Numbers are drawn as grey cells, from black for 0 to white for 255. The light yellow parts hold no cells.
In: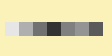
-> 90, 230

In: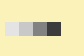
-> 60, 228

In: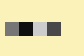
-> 72, 118

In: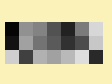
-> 215, 207

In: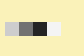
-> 244, 205

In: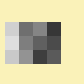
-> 55, 201
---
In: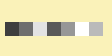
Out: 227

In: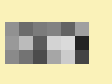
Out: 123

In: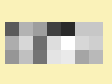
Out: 158

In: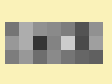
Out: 145

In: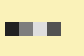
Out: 222

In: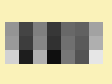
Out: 127
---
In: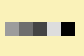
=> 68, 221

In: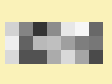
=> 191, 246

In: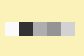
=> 174, 250

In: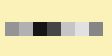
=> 70, 225

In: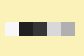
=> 54, 247

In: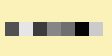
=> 134, 230
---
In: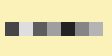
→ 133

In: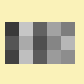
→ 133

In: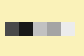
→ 164

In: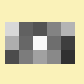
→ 124

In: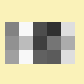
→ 145

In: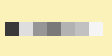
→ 178

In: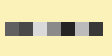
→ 96

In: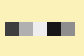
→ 142

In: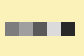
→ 125

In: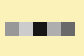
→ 152
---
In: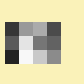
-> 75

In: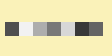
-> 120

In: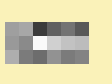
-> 96

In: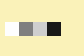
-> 24

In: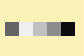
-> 140

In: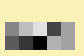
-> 69
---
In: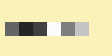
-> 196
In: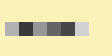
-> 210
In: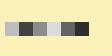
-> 45
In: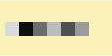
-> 155
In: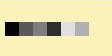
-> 176
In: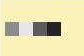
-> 36
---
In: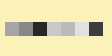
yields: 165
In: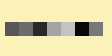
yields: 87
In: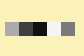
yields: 171
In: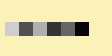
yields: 206
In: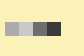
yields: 172
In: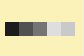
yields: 28
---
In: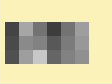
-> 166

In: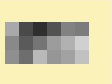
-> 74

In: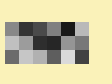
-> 52

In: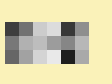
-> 114

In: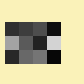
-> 61

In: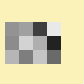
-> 160

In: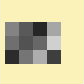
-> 89
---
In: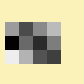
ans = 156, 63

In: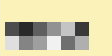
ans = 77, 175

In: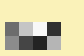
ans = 109, 181

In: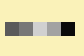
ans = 90, 10

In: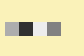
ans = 173, 129

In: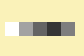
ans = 255, 126

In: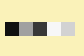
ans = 16, 210

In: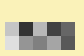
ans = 197, 88

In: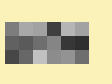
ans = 125, 110

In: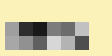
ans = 159, 78
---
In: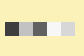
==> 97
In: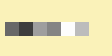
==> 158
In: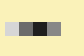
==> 30
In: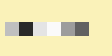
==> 228
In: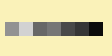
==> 103
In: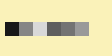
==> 216
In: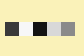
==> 19
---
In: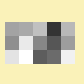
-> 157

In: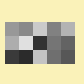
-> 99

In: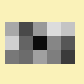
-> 86

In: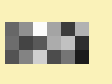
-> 47

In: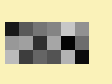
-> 109

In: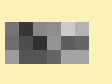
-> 101
